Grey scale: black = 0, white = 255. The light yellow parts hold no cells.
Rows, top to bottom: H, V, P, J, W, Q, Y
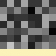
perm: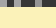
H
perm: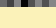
V
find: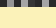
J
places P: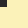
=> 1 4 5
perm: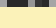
J

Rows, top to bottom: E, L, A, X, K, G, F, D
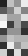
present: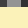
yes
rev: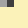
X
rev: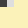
D
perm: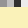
F
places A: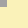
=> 1 2
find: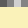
L

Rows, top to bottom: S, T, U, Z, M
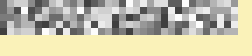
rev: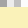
S
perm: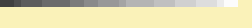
U
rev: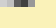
U
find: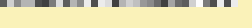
Z
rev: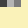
S
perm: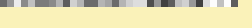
U
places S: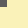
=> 13 17 24 25

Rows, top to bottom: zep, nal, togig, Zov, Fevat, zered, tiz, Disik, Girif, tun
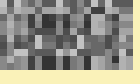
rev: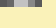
Disik
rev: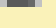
Disik
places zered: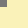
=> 3 14 18
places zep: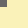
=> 4 9 14
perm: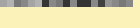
tun
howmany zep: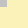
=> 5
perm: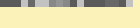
zep

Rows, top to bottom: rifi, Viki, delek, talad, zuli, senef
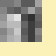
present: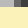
yes
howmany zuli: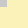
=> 1
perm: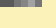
rifi

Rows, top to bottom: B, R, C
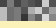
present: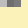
yes
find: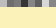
C
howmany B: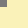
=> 1
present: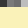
no
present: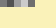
no

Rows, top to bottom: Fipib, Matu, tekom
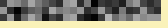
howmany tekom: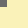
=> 3
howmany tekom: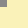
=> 2
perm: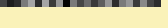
Fipib

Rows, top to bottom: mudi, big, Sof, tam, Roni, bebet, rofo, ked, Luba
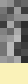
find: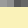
mudi
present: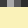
yes
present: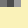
yes
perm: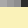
Luba
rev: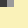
big
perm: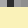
Luba

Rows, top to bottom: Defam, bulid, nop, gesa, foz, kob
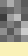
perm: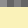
kob
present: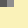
yes
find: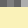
gesa
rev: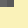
bulid
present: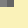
yes
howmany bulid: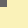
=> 2

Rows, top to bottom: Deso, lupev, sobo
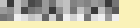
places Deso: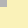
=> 8
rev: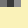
Deso
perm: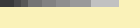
lupev

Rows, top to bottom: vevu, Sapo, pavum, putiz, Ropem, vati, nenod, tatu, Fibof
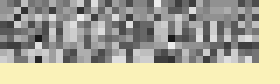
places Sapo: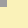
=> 9 23 30 31
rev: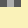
Ropem
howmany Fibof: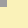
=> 4

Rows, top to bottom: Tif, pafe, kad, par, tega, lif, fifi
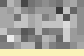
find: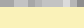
par
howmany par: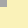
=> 3
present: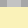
yes
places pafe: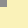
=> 3 11
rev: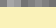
Tif
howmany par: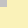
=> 5

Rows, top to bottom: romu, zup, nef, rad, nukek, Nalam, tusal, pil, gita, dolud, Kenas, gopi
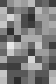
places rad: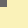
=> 1 5
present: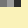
no
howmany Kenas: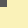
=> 5
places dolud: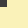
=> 1 2 7
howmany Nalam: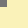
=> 3
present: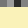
no
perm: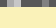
Kenas

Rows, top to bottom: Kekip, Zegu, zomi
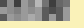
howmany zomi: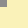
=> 1
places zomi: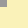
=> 1 3 5 7 9
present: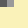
yes
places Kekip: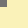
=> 6 9
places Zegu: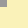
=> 0 3 5 9
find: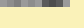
Zegu

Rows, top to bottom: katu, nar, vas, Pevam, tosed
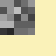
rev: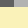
Pevam
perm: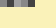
vas
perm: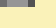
katu
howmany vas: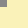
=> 2
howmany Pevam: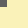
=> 3
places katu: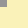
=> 0 1 4
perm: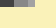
vas

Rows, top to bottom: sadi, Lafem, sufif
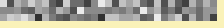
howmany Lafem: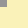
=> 8
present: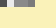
no
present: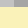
yes
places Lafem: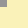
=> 2 6 9 18 21 26 29 30
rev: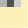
sufif

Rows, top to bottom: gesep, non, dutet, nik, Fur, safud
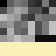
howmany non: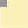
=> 2
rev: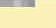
safud
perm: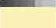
Fur
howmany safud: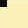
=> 3
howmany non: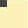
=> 0
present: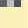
yes

